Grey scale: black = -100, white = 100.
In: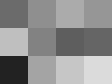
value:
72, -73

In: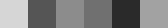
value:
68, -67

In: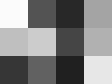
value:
97, -75

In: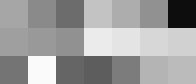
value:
96, -90

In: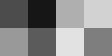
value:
77, -83

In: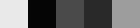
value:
83, -96

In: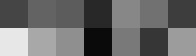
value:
81, -92

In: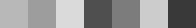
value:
71, -55
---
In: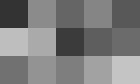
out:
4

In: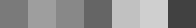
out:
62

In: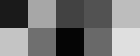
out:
-36

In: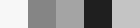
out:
-76

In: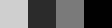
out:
-4

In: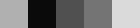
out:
-9

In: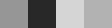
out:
67

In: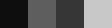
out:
-58

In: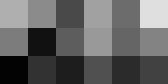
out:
-15
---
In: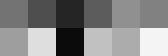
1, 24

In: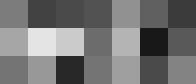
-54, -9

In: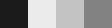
2, -79

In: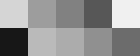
88, -82

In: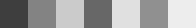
86, -51

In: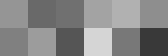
11, 0

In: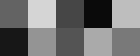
49, -82

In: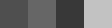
52, -38

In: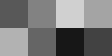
29, 40
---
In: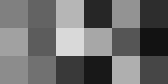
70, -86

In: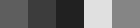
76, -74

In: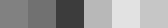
77, -53

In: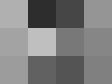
50, -65

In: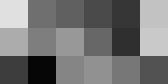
76, -95

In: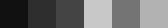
57, -87

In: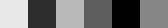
83, -99

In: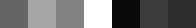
100, -93
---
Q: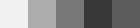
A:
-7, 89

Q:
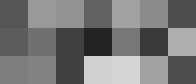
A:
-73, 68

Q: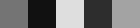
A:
74, 74

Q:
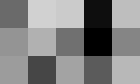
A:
-12, 64

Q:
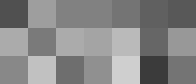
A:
29, 62

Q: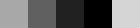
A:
-74, 67
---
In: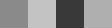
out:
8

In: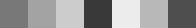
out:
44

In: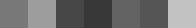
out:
-6

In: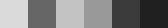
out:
20

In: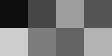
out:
24

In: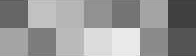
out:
51

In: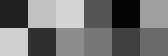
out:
52
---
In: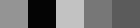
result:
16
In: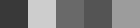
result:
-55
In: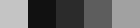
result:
54
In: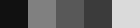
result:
-87
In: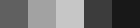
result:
-25
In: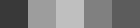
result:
-55
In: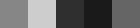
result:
5
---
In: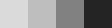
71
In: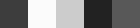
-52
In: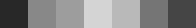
-69
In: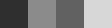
-63
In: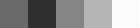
-18
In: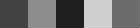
-48
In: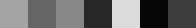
29
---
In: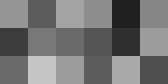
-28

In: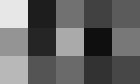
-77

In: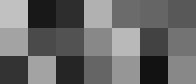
-81

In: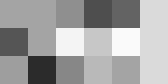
29

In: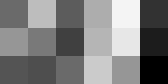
48

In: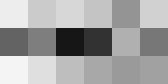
59

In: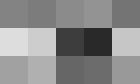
-3
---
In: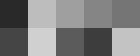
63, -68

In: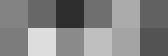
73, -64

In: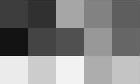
90, -85

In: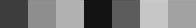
55, -85

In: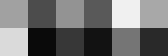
88, -92

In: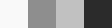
95, -66

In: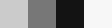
94, -85
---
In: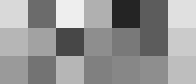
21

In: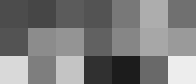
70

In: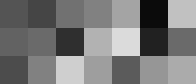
-40

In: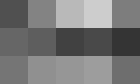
-8

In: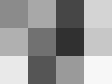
83

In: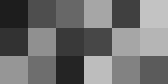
18

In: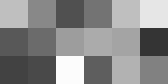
-48

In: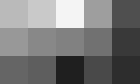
-21

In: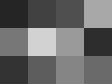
-60
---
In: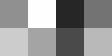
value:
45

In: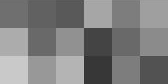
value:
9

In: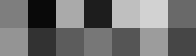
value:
-45

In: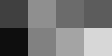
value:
69

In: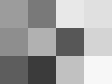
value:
66

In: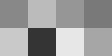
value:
30

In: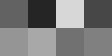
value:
0
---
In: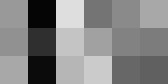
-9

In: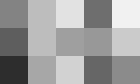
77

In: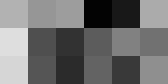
-98

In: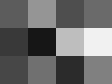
17

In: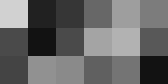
-19

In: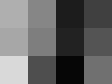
5

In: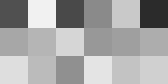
8

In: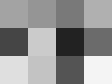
17
